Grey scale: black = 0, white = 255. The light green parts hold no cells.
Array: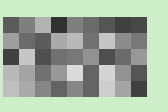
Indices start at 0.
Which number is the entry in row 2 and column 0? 64
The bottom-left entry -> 191
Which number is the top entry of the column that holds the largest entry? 127
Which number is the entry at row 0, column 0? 91
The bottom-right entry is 64
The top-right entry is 72
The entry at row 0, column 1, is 127
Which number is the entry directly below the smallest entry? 170
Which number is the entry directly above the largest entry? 120
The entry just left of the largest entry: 152
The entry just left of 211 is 99
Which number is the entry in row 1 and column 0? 158
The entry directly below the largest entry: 134

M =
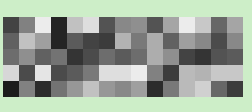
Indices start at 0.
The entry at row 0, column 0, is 67
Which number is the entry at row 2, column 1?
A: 143
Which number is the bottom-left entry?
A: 28
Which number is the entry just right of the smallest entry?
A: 129
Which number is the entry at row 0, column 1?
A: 129
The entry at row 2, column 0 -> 109
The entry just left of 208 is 186
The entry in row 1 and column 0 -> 97
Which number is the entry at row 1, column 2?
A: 159
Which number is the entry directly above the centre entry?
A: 179
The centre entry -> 91
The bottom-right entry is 60
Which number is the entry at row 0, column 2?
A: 236
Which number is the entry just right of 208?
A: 103

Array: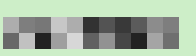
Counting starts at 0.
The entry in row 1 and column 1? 193
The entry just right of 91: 140
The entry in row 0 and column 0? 173
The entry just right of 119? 199
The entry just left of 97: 215
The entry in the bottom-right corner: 111
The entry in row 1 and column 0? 104

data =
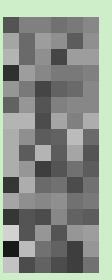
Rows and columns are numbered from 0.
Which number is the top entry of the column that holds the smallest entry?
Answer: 84
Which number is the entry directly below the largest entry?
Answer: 25
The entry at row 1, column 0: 165
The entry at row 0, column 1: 128
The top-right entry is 135
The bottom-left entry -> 195
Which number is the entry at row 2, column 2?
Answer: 143
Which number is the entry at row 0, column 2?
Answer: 128
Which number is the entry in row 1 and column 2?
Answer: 157
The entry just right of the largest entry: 84
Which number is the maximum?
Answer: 210
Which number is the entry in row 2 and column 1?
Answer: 106
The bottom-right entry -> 113
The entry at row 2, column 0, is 180

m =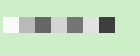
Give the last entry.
62
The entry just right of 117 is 226
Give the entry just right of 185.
102

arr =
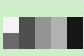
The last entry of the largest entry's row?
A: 22
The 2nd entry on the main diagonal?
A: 79
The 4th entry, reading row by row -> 177

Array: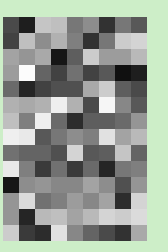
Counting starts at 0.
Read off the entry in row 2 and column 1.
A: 149
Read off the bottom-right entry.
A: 169
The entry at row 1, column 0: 66
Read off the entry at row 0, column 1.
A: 30
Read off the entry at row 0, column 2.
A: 197
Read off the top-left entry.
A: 74
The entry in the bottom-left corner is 204
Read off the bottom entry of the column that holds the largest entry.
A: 58
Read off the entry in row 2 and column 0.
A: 163
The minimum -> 16
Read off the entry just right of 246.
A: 135
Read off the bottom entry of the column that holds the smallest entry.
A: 50
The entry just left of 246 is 74
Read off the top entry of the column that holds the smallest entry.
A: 119
